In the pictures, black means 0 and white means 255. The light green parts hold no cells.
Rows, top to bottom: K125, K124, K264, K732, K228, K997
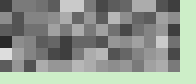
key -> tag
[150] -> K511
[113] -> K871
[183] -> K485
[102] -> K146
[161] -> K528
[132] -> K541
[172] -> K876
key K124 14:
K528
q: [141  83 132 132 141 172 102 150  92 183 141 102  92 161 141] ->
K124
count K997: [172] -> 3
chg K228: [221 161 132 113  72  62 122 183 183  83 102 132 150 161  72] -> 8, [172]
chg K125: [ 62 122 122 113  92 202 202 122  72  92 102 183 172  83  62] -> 12, [172]
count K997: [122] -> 2
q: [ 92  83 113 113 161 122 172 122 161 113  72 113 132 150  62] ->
K264

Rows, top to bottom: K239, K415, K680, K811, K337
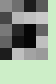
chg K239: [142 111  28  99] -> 4, [90]
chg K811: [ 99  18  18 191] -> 3, [6]
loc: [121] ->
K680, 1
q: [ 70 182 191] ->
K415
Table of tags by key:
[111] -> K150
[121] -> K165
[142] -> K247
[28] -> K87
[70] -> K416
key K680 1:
K165
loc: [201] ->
K415, 4
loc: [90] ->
K239, 4

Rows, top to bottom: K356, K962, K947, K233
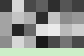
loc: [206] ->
K947, 7
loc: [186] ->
K947, 6
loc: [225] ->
K947, 4
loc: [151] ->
K962, 7
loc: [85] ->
K356, 6

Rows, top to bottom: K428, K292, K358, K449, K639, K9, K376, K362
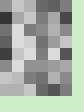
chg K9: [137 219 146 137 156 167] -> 4, [146]
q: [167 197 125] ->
K292
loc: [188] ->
K376, 2
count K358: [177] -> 1
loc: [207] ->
K449, 3

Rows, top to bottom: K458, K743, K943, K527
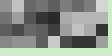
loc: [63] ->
K943, 5
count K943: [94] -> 2

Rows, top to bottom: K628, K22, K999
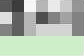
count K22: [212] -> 0
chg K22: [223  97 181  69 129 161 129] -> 4, [78]
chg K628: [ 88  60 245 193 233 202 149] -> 4, [181]
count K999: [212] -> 3
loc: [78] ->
K22, 4

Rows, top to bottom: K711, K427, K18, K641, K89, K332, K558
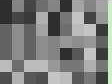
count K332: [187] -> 3
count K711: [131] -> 3
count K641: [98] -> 3
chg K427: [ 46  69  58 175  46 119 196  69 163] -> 9, [151]
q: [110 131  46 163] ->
K711

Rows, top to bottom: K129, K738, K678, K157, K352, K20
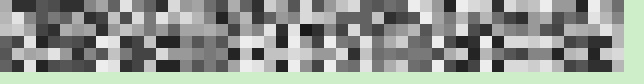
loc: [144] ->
K20, 26
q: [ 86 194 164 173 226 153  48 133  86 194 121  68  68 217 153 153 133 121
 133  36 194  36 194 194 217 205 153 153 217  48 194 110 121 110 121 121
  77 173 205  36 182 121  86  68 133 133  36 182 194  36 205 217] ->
K352
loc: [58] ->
K738, 22

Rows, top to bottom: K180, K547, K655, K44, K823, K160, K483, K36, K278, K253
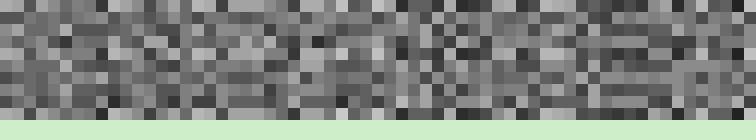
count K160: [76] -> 8
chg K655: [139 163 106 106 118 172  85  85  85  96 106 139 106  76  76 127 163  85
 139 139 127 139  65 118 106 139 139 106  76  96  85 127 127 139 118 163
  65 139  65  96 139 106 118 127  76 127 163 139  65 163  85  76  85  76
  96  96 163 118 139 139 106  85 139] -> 31, [96]
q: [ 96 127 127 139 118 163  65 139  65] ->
K655
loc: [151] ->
K823, 48
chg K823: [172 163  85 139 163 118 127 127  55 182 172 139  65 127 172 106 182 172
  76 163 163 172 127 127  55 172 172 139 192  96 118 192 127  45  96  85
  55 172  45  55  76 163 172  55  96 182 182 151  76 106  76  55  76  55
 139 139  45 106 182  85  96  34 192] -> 11, [163]

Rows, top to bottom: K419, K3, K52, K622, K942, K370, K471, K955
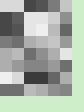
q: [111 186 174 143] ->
K955
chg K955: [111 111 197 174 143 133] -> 3, [186]
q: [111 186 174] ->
K955
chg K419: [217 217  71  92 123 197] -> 4, [83]
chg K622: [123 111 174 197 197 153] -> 4, [186]

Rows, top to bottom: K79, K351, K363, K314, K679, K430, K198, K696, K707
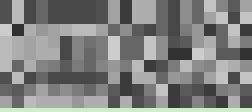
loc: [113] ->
K314, 8
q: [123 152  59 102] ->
K363
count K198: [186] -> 1

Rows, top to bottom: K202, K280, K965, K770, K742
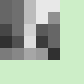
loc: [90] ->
K965, 4
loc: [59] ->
K770, 4
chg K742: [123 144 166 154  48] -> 2, [135]

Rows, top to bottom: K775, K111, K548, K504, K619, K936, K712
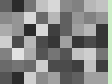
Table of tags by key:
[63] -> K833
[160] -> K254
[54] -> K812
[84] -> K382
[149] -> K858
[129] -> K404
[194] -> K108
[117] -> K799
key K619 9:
K799
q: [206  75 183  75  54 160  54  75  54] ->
K504
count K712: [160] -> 3
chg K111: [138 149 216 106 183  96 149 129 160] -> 9, [149]
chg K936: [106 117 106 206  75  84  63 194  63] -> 6, [75]
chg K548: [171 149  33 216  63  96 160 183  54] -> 3, [43]

